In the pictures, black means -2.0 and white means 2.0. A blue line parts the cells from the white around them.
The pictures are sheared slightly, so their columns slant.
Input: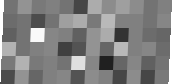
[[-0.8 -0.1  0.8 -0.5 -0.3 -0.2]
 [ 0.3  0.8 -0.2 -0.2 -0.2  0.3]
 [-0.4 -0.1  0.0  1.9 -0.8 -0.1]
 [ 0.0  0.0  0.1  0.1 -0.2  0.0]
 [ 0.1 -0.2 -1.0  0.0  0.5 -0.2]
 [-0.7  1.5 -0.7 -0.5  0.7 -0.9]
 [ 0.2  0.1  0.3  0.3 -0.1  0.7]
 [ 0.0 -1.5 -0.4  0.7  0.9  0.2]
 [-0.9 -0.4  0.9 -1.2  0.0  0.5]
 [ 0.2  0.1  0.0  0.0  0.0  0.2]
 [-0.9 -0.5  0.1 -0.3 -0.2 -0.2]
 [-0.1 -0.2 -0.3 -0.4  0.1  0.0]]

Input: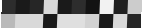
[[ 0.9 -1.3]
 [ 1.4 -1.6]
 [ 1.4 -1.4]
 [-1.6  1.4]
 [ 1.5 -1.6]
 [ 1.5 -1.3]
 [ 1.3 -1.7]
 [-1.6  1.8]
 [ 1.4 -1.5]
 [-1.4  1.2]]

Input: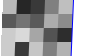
[[ 1.2  1.2 -0.6  0.9]
 [-1.1  1.4 -0.2 -1.4]
 [ 1.1  0.6 -0.6 -1.1]
 [ 0.0 -0.7  0.7  0.0]
 [ 0.8 -1.3  0.2  1.0]]

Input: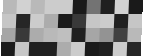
[[-1.6  0.6  1.1  0.9]
 [ 1.1 -1.1 -1.4  1.3]
 [-1.5  0.7  1.2  0.9]
 [-1.5  0.9  0.7  1.2]
 [ 0.7  1.0 -1.6  1.2]
 [ 1.2 -1.5 -1.1 -1.6]
 [-1.6  0.6  1.1 -0.2]
 [-1.5  0.3  1.2 -1.5]
 [ 1.2 -1.0 -1.5  1.3]
 [-1.4  0.9  1.1 -1.6]]

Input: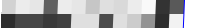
[[-1.3  1.3]
 [-0.9  1.7]
 [-0.9  1.6]
 [-1.1 -0.5]
 [-1.0  1.7]
 [ 1.5  1.6]
 [ 1.5  1.1]
 [-0.8  1.5]
 [ 1.5  1.4]
 [ 1.2  1.7]
 [ 0.3  1.9]
 [-1.3 -1.2]
 [ 1.8 -0.6]]

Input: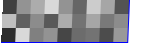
[[-1.3  1.0 -1.0]
 [ 1.4 -0.5  0.3]
 [ 0.0  0.2  0.7]
 [ 0.3 -0.6  1.4]
 [-0.9  0.7  0.3]
 [-0.3 -0.2 -0.4]
 [-0.2  0.6  1.2]
 [-0.8 -0.1  0.6]
 [ 0.4  0.2 -0.7]]

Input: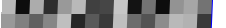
[[ 0.4  0.9]
 [ 0.0 -1.8]
 [-0.5  0.7]
 [ 0.1 -1.3]
 [ 1.0  0.4]
 [-1.4  0.9]
 [-0.6 -1.0]
 [-1.1 -0.9]
 [ 1.0  1.1]
 [-0.3 -1.7]
 [-0.7 -0.2]
 [ 0.2 -1.8]
 [ 0.9  0.3]
 [ 0.8  0.6]
 [-1.1 -0.2]]
